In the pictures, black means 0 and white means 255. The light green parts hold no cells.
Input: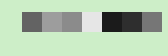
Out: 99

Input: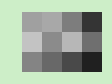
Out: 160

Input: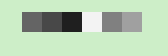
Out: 100

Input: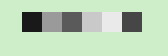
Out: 25

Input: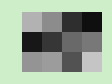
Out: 178

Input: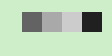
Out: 99

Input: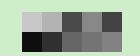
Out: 199

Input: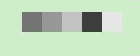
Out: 116
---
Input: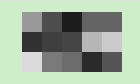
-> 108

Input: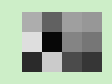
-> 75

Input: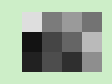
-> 47

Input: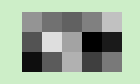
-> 177

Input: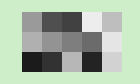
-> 183

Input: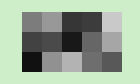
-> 179

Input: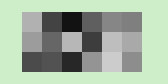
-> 39

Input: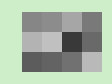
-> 113

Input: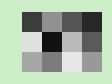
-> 231

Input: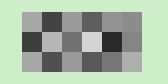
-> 154
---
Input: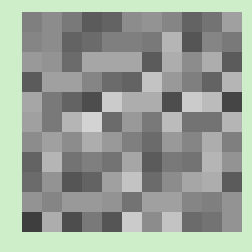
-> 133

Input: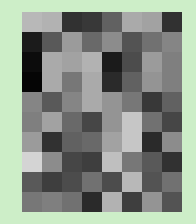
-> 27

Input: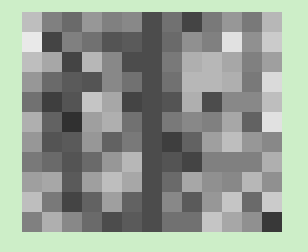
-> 233

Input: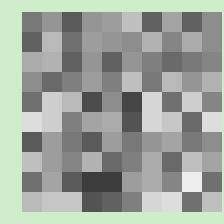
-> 97

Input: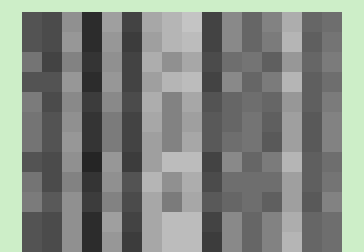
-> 83

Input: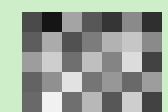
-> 93

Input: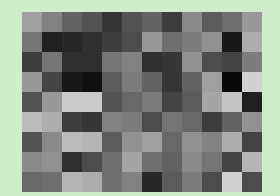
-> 117

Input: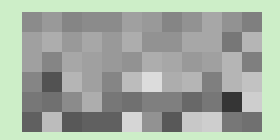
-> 160
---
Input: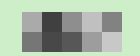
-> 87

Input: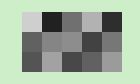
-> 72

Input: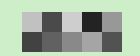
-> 137

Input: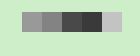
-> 73

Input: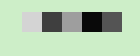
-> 158

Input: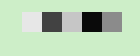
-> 198

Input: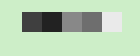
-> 136

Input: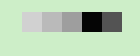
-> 158

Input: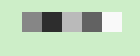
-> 186

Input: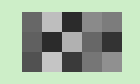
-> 58
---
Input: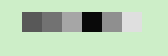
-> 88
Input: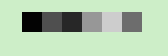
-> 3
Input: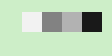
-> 242
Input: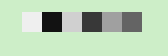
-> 239
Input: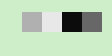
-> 176
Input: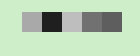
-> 169
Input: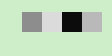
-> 141
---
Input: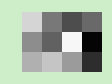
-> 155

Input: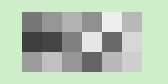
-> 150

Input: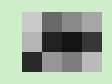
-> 125

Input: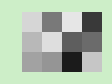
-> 27

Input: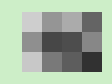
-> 93

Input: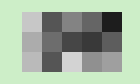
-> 211

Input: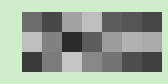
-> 198

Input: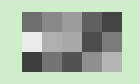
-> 82

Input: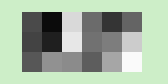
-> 139

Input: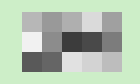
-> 225
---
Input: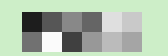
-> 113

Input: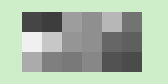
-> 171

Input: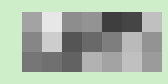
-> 118

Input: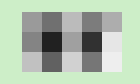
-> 193

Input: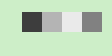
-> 61

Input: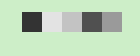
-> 51

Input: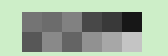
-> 87
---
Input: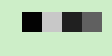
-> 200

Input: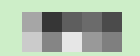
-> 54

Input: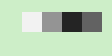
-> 148

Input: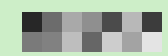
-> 108

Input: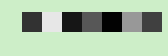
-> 231

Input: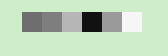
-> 126

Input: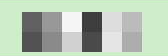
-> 152
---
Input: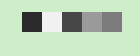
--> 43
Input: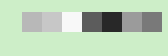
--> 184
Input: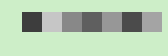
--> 61
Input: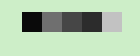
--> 10
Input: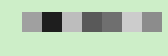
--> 160
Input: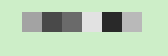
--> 163
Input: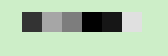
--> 51
